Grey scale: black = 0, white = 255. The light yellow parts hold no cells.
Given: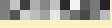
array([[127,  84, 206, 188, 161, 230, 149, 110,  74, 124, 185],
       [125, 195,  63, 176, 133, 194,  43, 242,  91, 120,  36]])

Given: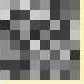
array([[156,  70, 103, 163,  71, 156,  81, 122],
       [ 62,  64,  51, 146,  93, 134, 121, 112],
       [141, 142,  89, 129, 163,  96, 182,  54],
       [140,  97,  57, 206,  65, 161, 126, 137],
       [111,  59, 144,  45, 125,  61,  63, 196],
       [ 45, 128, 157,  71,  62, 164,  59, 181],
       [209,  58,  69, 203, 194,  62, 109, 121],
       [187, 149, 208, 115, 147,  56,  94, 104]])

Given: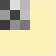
array([[ 59, 144, 120],
       [155,  64, 190],
       [ 73, 220, 184]])

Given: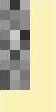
array([[ 85, 150, 129],
       [ 82, 159, 119],
       [138, 122, 140],
       [159,  75, 157],
       [ 94, 177,  90],
       [127, 202,  46],
       [147, 117, 140],
       [117, 132, 140],
       [151,  55, 171]])

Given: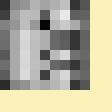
array([[ 43, 133, 146, 178, 165, 182, 200,  53,  84],
       [ 92, 170, 218, 188,  62, 186, 214, 115, 103],
       [110, 170, 215, 191, 175, 103,  90,  54,  98],
       [ 89, 170, 216, 190,  65, 186, 215, 113, 104],
       [109, 168, 213, 190, 174, 105,  94,  53,  99],
       [111, 169, 215, 192, 176, 104,  91,  53,  98],
       [130, 149, 190, 152,   7, 183, 202, 170, 116],
       [ 63, 157, 188, 186,  88, 197, 232,  95,  98],
       [ 47, 135, 149, 179, 164, 176, 192,  52,  84]])

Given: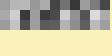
array([[155, 195,  80, 158,  91,  93, 179, 142,  95, 186, 158],
       [169, 206,  58, 157,  61,  75, 206, 147,  84, 219, 171],
       [159, 182, 184, 152, 172,  68, 115,  56, 157, 124,  71]])
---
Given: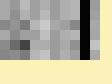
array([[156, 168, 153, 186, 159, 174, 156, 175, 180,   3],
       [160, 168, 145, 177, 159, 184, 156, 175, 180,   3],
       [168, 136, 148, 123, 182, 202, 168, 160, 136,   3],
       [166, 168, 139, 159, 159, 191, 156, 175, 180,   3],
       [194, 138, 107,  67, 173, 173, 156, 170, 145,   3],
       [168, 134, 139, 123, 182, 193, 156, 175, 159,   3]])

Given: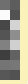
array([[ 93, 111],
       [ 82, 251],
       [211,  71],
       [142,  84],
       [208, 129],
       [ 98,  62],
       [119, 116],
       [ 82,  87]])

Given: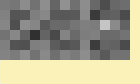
array([[109, 123, 118, 140, 114, 142, 101, 145, 112, 141, 104,  77, 104],
       [ 75, 129,  85,  87, 127, 136,  89,  88,  89, 139,  58,  94,  97],
       [ 98, 134,  79, 142, 134,  90, 106, 105, 117, 127, 124, 197, 138],
       [115, 115, 136,  98,  48, 100,  73, 132, 106, 125, 128, 106, 107],
       [ 75, 127,  83,  81, 127, 130,  92,  82,  88, 133,  60, 101,  98],
       [114, 131, 123, 139, 114, 137, 111, 131, 122, 141, 110,  89, 114]])

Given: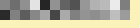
array([[126, 135, 110, 144, 227,  37, 146,  99,  82, 151, 178, 186, 235],
       [155,  42, 129,  93, 135, 166,  70, 170, 128, 147, 142, 154, 190]])

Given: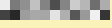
array([[173, 236, 122, 144, 193, 131,  78, 133, 204, 182, 110],
       [ 53,  66,  40, 157, 168, 166, 227, 175,  87, 153, 240]])

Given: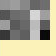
array([[110, 149, 157, 136, 102],
       [159,  85, 108, 113, 213],
       [ 91, 157,  90, 104, 187],
       [ 10,  55, 109,  95, 196]])
